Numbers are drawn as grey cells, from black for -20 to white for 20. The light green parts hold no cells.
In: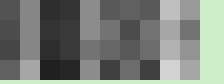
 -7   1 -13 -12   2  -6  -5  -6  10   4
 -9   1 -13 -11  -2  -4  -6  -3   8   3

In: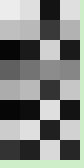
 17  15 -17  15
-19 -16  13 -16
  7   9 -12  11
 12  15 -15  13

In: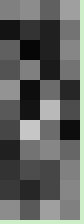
  0   2  -5   5
 -5 -19 -15   1
  3 -18  -3 -14
 -9  11  -3 -18
-12  -8  -9   0
  2  -6   5   0

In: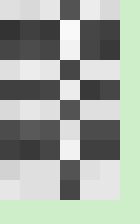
 15  14  16  -7  17  14
 -9  -8  -9  18  -9 -11
-10 -10  -9  17 -11  -9
 -8  -6  -7  15  -8  -8
 13  15  15  -7  15  16

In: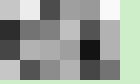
 11  17  -8   5   4  19
 -9   8   7   5 -17   8

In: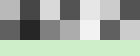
9 -9 14 -7 16 12 -7

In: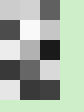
 12  13  -5
 17   8 -16
 16 -11 -10

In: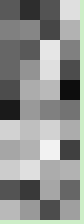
 -6 -13  -7  15
 -4  -6  16   0
 -8   7   9 -18
 13  10  13   7
 12  15   7   8
  9   4  -8   5
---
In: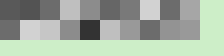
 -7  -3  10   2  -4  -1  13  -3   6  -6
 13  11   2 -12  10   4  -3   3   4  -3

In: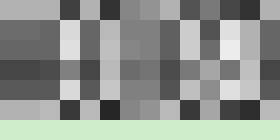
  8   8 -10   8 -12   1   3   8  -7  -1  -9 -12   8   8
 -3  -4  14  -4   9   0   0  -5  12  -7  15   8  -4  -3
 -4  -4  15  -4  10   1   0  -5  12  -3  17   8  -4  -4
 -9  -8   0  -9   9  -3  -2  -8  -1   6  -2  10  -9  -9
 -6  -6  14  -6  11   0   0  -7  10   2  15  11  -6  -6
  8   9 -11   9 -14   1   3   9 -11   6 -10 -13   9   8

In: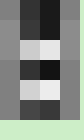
-12 -16   0   0
-11 -16   2   2
 12  16   2   2
-12 -17   0   0
 13  17   0   0
 -9 -11   0   0

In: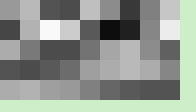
  9  -7  -8  10   2 -11   0  11   4
  8  19  12  -6 -18 -15   1  17  -9
 -1  -8  -8  -2   6   9   2  -5   7
 -8  -6  -3   5   7   9   7   1  -7
  8   5   4   0  -4  -6  -7  -7   7

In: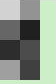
  3  13
-15  -4
 -8 -13
-10   5

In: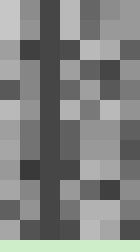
  2  -9   9  -4   2   4  11
  3  -9   9  -3   4   4  11
-10  -9  -8   9   7  -5   5
  1  -9   5  -5  -9   3   7
  1  -9  -4   5  -6  -1  -6
  3  -9   8  -1   9   3   9
 -2  -9  -5   3   3  -5   5
 -2  -9  -5   4   4  -7   6
-11  -9  -9   8   6  -3   4
  1  -9   4  -4 -10   2   6
  3  -9  -2   8   8  -1  -5
 -7  -9  -8   9   6  -8   6
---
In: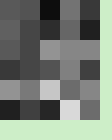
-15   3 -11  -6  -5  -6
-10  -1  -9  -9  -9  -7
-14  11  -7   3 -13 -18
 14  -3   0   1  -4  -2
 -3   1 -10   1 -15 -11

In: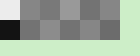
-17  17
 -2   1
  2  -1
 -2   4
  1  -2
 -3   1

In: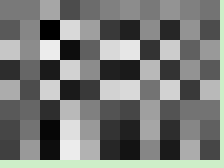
-10  -9  -6   7 -13  11  -6  -1
  4  -2  -4  -8  -4   2   1  -1
-18 -19 -13  13 -16  17 -20   6
 17  15   9 -16  13 -18  14  -8
  8   4   0 -11   2  -5   5  -3
-14 -12  -7  13 -15  14 -11   0
-17 -15  -9  14 -16  16 -15   2
  1   6   5  -2   9 -12   2  -1
-16 -13  -7  13 -12  12 -14   3
  7   1  -2 -11   3  -5   3   0
 -9  -5  -2   9  -6   4  -8  -2

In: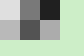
  9  15
 -7  -1
  7 -15

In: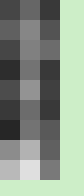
  9   2 -14 -11  -8 -13  -9  -5  -9
 15   8  -2  -3   3  -2   0   1  -4
 -1  -5  -6 -11 -10 -11  -3  -7 -11

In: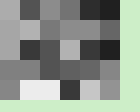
  1   0   6   6   7
 17   0 -11   8  -7
 17  -7  -7  -1   2
-11  -5   8   2  -2
 11  -4 -11   2 -13
  3   1 -15  -4 -15
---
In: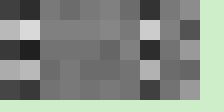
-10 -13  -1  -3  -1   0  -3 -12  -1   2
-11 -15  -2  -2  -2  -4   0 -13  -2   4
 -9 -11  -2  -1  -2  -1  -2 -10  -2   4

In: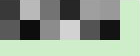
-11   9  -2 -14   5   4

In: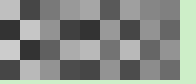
 10  -9  -1   4   6  -6   5   1   0
 12 -12  -5   7   9  -2   9  -4   3

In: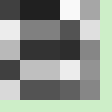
-10 -15 -15  19   6
  9 -12 -12 -13   1
 14  -7  -7  -5   1

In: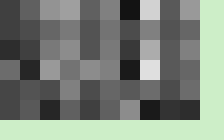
-10  -5   3   5  -5   0 -17  13  -6   4
-13 -10  -1   2  -7  -1 -11   7  -6   0
 -9  -7  -8   0  -8  -4  -6  -3  -8  -3

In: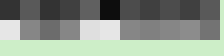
-12  -6 -12 -10  -5 -18  -8 -10  -8 -10  -6
